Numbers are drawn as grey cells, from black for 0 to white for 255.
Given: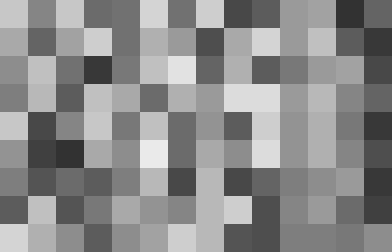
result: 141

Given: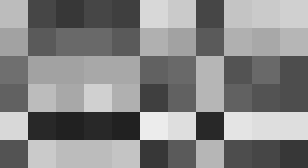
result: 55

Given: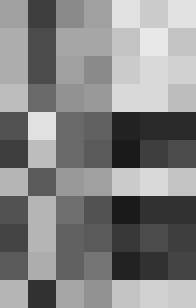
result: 203

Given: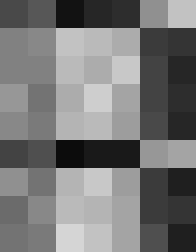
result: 31

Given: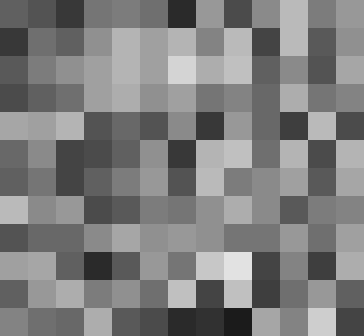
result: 68

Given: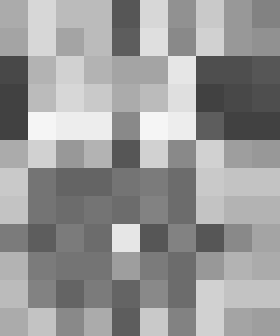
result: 158
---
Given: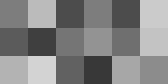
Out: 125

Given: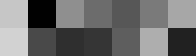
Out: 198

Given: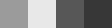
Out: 155

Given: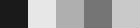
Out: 26

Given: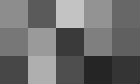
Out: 141

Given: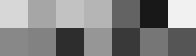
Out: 215
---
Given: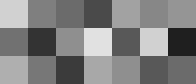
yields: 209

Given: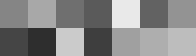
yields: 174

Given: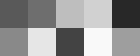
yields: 249

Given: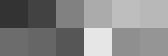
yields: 143

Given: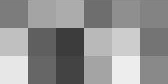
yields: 205

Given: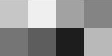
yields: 29
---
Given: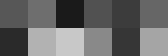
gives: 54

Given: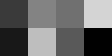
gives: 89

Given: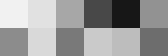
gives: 189

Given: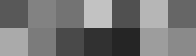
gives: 157

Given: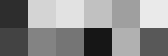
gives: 177

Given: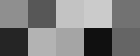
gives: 16
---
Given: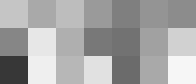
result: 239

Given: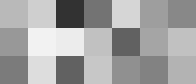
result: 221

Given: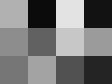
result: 163

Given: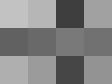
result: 155

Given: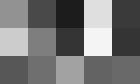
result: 111

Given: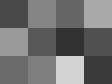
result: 126

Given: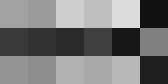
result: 142
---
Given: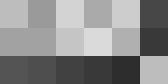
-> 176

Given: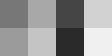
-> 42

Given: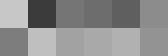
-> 177

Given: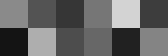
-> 33

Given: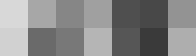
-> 58

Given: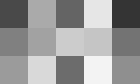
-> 197

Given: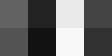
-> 248

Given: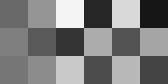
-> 82
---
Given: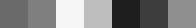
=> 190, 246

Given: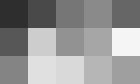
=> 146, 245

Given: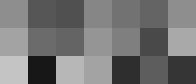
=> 149, 196

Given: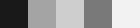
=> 206, 242

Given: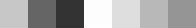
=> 253, 253

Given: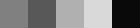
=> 176, 217

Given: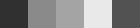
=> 164, 233

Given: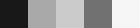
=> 203, 246

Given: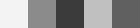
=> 59, 243
